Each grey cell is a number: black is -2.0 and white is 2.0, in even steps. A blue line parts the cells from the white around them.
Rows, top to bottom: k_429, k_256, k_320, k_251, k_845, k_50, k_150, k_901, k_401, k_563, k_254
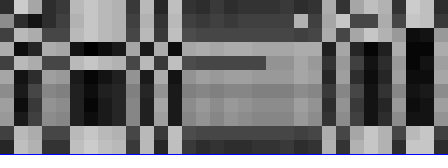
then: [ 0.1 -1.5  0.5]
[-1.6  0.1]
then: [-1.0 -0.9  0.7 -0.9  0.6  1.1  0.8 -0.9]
[0.9 1.1]
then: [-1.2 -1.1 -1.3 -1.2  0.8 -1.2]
[0.8 1.1]
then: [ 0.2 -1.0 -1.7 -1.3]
[ 0.2 -1.7]
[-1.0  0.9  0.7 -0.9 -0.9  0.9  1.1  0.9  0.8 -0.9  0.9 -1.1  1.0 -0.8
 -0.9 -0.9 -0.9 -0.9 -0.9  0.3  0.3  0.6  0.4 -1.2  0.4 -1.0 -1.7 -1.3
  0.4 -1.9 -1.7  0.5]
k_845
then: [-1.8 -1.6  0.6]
[-1.6  0.7]

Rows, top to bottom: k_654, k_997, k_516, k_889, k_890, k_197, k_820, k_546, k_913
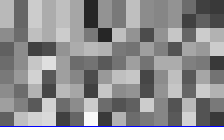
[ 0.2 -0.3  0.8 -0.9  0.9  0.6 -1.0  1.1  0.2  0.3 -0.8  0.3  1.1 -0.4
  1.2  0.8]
k_820
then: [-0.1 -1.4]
[1.0 0.3]
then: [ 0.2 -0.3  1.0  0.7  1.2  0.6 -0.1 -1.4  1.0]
[ 0.3 -0.8]
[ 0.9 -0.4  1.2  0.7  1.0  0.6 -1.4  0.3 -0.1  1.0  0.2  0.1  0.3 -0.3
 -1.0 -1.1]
k_654
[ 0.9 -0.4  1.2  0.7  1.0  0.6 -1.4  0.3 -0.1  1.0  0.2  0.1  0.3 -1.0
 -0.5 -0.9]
k_997
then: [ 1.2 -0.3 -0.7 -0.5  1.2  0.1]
[-0.7  0.9]

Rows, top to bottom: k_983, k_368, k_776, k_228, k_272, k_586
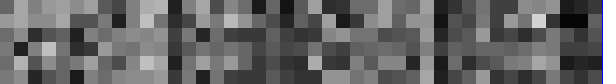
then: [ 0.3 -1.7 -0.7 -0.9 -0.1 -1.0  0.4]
[-0.2  1.3]
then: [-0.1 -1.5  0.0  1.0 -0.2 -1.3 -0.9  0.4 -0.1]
[0.9 0.3]
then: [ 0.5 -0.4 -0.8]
[0.1 1.0]

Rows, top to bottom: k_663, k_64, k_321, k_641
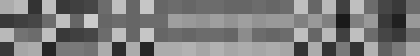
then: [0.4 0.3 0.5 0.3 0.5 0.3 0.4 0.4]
[0.0 0.4]
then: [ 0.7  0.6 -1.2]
[ 0.7 -1.2]
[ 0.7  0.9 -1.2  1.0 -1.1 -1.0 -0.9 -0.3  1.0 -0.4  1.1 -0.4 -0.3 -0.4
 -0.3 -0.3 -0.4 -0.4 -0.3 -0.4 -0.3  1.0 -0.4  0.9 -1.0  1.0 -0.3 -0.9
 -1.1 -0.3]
k_663
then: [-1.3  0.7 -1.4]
[0.7 0.7]

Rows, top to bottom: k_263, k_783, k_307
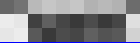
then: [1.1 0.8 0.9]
[ 0.8 -0.3]
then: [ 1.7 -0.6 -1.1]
[-0.8 -0.9]
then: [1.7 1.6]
[-1.0 -0.5]
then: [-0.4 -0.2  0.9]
[1.1 1.0]
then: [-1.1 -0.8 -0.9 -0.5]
[-0.7 -0.6]
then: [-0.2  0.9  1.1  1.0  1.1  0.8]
[0.9 0.8]
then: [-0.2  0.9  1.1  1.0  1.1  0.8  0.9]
[ 0.8 -0.3]

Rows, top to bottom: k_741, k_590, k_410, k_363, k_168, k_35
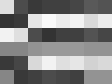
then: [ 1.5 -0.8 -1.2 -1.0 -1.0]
[-0.7 -0.9]
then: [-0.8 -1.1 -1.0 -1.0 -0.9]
[-0.6 -0.7]
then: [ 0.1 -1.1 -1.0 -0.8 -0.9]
[-1.0  0.3]
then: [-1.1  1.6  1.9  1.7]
[1.8 1.4]
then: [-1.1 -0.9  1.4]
[1.8 1.5]
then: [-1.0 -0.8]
[-0.9 -1.0]
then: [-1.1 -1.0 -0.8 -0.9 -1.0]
[0.3 0.3]

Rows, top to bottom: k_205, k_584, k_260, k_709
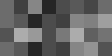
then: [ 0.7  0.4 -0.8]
[-0.1  0.7]
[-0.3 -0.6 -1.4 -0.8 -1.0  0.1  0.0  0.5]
k_584
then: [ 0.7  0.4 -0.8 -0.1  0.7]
[-0.5 -0.2]
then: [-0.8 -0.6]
[-0.9 -0.3]
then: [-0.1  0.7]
[-0.5 -0.2]

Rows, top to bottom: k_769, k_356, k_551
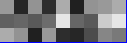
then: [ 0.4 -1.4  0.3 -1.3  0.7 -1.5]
[0.3 0.4]
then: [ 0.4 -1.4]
[ 0.3 -1.3]
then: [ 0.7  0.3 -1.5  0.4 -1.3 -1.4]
[-0.8  0.1]
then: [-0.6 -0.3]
[ 1.6 -0.4]

